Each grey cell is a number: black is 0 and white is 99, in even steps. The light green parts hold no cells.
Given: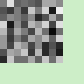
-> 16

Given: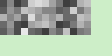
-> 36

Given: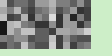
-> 25

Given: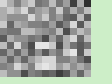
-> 73

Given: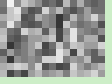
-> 72

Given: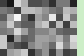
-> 24

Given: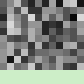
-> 48
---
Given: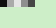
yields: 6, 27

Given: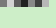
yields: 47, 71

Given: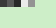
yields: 22, 57

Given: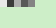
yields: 90, 51

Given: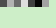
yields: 30, 63

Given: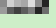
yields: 54, 42

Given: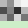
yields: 72, 46

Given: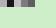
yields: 69, 37
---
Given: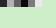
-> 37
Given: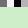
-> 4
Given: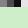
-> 6
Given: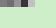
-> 58
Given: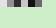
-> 18
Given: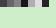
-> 51
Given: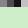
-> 8
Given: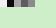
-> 65
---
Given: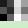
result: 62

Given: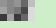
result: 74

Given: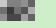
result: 39

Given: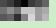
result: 39

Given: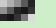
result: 14

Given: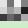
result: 50
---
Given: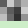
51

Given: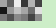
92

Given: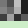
74

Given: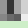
64

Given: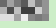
47

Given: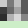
74

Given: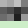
74
